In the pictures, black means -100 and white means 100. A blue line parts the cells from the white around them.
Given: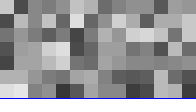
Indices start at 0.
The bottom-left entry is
74
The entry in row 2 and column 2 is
-3
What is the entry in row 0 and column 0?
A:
57
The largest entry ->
80
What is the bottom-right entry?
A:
-52
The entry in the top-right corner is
18
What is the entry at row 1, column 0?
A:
-41
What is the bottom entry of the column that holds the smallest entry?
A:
-57
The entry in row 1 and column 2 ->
7
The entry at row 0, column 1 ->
-41
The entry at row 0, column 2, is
7
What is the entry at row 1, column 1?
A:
46
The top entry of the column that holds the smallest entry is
13
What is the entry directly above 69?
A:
-26
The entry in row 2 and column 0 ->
-9
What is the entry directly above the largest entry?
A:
40
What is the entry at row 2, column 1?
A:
18

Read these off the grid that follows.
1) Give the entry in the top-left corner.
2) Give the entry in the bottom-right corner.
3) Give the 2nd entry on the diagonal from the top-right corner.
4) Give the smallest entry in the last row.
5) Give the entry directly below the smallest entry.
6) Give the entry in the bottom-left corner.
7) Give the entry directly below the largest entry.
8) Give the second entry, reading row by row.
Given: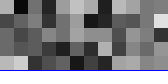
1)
39
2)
11
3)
-6
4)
-82
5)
-23
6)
45
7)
-60
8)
-93

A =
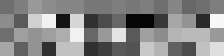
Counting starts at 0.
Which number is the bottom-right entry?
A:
74
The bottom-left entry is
31
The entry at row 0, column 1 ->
-1
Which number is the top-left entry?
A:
-13
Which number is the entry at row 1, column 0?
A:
10
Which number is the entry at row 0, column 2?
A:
20
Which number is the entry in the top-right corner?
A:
-1
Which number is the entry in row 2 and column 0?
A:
-13
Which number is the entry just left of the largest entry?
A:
-68

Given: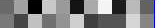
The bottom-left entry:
-5
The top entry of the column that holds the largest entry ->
91
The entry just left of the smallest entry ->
27
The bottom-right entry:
5
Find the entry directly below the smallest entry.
51
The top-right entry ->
-23
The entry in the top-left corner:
-17
